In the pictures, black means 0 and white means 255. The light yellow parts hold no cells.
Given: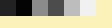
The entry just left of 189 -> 76
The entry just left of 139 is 4

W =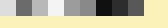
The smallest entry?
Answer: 15
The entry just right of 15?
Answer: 45
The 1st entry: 221
